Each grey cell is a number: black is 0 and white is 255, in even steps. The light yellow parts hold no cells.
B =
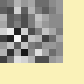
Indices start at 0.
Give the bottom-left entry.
64
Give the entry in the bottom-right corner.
166
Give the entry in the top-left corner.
109
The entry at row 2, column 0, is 179
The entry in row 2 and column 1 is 94
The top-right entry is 152
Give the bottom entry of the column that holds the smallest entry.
209
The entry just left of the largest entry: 34
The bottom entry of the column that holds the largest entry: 223
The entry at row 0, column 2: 179
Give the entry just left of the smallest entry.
166
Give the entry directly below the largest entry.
94
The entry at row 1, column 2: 209
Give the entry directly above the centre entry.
125
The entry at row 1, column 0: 94
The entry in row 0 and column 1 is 125
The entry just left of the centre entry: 209
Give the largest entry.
249
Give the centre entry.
78
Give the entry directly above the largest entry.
34
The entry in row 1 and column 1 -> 78

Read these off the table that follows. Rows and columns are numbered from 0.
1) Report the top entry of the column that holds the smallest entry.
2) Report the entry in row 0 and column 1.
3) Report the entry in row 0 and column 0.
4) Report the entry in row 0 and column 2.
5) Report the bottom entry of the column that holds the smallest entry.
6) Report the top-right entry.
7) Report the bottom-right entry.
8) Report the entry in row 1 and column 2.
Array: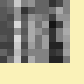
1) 50
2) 116
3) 100
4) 201
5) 35
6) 130
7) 116
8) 146

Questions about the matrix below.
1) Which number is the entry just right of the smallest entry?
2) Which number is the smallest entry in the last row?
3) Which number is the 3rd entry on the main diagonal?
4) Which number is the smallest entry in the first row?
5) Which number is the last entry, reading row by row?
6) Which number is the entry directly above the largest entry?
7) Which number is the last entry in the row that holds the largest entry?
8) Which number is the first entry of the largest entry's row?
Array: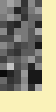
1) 36
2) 51
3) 121
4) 51
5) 165
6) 105
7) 137
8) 121

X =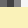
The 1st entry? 105
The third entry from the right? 66

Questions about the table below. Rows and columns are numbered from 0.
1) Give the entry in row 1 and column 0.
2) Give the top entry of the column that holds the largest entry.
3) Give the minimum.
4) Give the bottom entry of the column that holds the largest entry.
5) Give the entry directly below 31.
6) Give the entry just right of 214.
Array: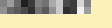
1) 144
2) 214
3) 31
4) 242
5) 74
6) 130

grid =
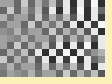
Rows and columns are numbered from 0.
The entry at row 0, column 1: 161
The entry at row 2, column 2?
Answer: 161
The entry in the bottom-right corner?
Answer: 88
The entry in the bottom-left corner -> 119
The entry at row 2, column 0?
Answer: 177
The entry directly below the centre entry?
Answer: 88
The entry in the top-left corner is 161
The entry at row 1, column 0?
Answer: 104
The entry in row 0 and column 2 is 104
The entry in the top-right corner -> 48
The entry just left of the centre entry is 161
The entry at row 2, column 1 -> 119

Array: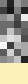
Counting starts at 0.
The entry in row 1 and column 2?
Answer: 123
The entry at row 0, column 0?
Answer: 123
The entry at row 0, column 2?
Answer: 153
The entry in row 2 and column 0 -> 139
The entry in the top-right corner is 123
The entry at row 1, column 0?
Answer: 62
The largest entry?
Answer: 248
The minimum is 23
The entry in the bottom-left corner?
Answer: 139
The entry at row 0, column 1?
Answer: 35
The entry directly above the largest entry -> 196

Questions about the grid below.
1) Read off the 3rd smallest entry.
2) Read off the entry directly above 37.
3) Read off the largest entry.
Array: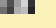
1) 64
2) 52
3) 212

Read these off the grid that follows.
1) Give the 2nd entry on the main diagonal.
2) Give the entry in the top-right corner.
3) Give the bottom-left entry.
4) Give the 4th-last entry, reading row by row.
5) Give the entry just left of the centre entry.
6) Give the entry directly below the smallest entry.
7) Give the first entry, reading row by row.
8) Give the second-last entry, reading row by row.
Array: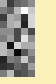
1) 100
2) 141
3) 125
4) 186
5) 157
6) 112
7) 173
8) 85
